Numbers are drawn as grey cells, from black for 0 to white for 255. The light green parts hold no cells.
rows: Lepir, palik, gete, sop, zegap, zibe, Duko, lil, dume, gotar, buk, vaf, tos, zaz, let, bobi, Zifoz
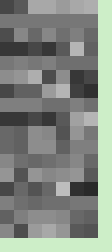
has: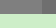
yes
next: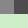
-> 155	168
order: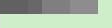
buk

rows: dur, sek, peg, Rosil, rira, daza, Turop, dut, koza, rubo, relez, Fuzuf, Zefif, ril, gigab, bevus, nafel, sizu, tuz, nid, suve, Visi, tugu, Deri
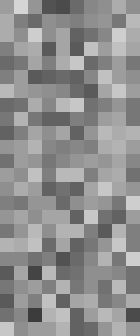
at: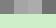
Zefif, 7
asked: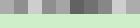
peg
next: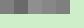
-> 143	149
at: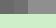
nid, 5
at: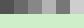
tuz, 5
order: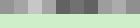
ril
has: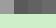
yes

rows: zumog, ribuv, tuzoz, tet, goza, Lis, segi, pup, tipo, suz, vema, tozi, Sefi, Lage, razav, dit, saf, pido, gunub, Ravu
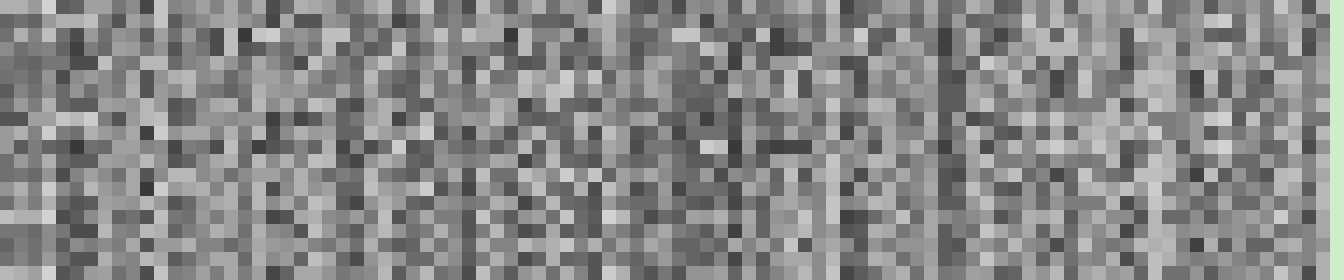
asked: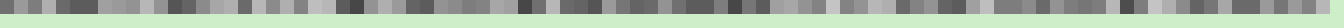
tozi
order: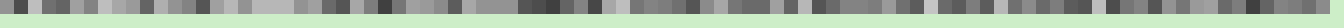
tet
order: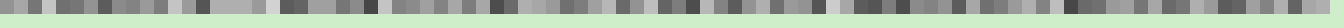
zumog
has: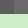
yes
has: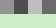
no
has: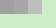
no
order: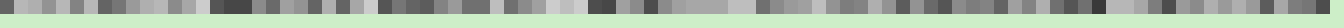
Lage

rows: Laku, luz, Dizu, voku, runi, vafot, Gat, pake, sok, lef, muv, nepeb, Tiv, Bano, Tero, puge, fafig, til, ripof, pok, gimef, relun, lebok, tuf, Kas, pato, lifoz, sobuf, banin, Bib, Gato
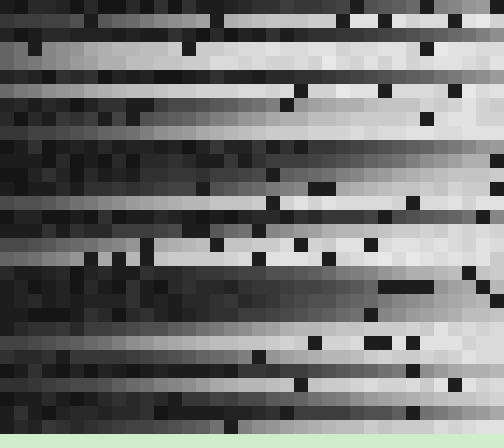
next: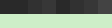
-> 73	80
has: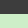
yes
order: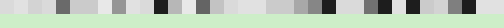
ripof
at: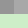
voku, 6

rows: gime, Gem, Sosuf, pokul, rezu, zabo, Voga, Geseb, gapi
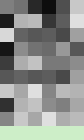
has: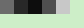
no
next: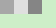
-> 186	179
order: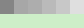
gapi

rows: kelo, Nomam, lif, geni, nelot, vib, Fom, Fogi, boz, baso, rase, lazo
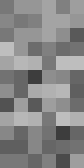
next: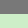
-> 102	128
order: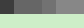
baso
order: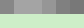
Nomam

